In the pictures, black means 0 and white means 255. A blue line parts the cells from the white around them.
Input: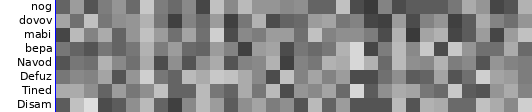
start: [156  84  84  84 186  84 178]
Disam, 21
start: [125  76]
mabi, 23
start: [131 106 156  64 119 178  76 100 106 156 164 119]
dovov, 10
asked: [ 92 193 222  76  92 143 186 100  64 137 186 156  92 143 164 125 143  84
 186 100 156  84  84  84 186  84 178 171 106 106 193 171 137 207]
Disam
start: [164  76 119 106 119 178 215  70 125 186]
bepa, 16
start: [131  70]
dovov, 22
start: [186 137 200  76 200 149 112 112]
bepa, 25

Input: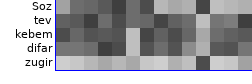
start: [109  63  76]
difar, 3
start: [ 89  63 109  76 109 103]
tev, 2
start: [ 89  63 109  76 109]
tev, 2

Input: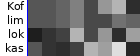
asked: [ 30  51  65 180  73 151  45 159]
lok
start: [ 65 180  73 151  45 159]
lok, 3
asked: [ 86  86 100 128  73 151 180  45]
Kof
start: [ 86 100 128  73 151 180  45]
Kof, 2
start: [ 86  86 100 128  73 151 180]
Kof, 1
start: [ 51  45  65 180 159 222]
kas, 2

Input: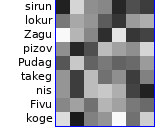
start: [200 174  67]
nis, 4
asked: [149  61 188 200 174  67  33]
nis
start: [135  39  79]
sirun, 4
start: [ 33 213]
sirun, 1
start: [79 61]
sirun, 6

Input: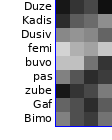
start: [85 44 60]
pas, 2
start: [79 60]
Bimo, 2
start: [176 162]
femi, 2
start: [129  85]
pas, 1
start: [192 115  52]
buvo, 2
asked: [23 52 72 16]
Duze

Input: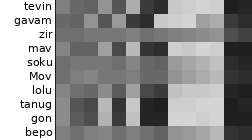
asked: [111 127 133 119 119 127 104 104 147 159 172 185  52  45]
Mov
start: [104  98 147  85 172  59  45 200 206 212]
tevin, 2

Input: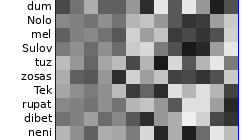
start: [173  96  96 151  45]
dum, 3
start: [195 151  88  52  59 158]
Nolo, 7
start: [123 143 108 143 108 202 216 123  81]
Sulov, 1
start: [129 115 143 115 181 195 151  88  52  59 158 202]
Nolo, 2
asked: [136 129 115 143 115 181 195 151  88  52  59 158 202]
Nolo

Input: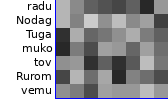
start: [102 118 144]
Tuga, 3
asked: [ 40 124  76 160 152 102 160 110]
muko
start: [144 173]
Tuga, 5
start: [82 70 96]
radu, 4
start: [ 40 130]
Rurom, 5
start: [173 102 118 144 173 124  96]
Tuga, 2

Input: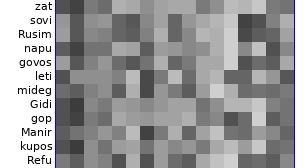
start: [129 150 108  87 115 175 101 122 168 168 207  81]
govos, 3
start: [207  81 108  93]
govos, 13

